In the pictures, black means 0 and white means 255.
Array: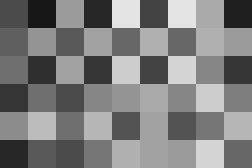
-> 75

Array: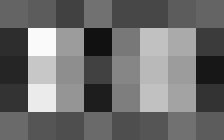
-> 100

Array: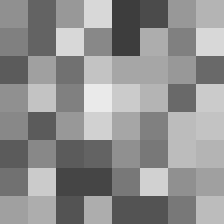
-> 144

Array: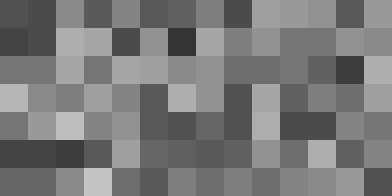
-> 81

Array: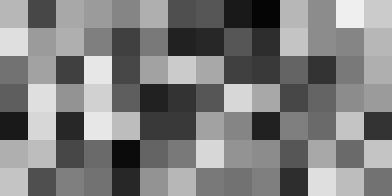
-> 183

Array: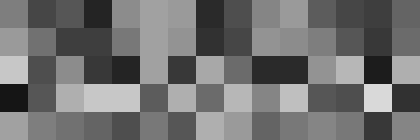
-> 126
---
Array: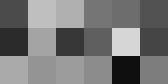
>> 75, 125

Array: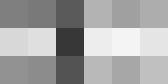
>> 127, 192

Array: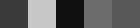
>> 58, 88

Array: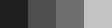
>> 31, 195

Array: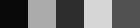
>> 9, 81

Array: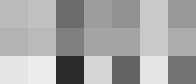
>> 186, 115
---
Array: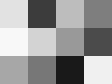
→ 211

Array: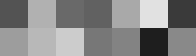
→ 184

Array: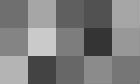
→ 202

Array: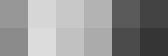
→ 220

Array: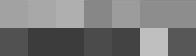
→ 60

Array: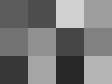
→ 145

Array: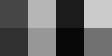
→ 151

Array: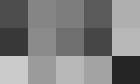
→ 139

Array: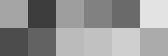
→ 98

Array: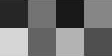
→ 99
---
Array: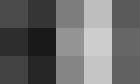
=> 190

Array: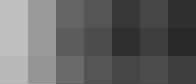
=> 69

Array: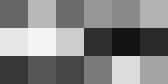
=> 138

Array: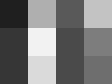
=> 89

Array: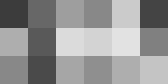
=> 203

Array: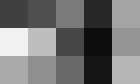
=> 39
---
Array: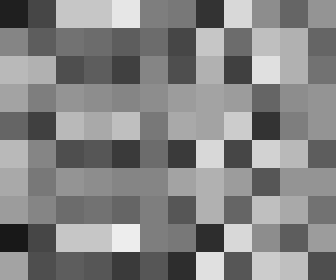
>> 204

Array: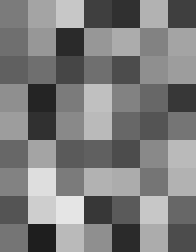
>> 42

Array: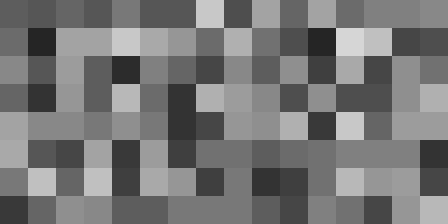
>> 70

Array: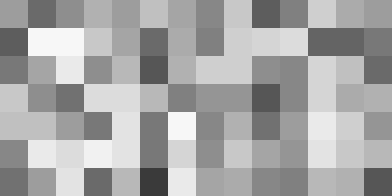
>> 184

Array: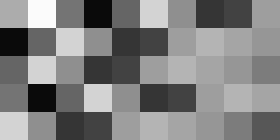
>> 150

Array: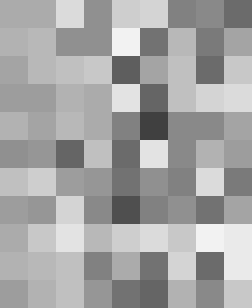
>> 178

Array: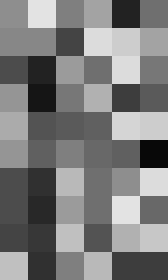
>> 185

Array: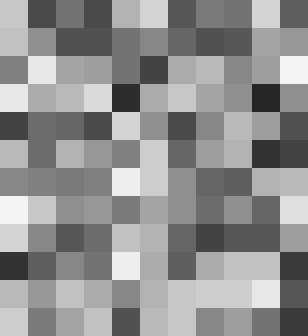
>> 158
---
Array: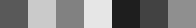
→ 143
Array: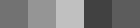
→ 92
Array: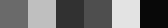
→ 8
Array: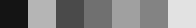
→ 226
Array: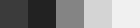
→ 240
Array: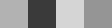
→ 149
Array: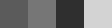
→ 211
